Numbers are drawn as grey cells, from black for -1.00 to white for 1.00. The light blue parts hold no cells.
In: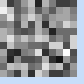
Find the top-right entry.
-0.39
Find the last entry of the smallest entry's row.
-0.27
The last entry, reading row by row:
0.08
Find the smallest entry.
-0.84
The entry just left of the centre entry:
0.20
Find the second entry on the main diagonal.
0.52
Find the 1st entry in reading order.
0.65
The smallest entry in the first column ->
-0.39
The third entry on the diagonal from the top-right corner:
0.30
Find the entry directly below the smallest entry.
0.52
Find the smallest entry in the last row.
-0.62
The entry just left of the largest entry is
0.20
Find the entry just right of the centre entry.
0.52
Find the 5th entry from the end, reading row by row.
0.30
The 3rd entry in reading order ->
-0.27
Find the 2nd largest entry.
0.88
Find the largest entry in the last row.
0.65
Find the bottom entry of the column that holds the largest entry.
-0.27
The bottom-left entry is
0.30
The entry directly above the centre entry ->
0.40
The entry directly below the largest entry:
0.20
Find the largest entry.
0.99
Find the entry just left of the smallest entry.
-0.62
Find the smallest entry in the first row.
-0.72
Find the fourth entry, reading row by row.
0.20
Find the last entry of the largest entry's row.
-0.39
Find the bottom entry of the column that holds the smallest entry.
-0.51
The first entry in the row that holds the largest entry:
0.30

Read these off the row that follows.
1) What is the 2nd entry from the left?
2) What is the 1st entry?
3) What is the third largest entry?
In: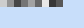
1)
0.15
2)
0.61
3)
0.27

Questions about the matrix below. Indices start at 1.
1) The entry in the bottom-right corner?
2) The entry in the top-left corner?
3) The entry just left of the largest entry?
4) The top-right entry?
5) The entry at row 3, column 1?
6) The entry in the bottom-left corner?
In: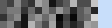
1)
0.17
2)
-0.29
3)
-0.16
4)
0.54
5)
-0.60
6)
-0.16
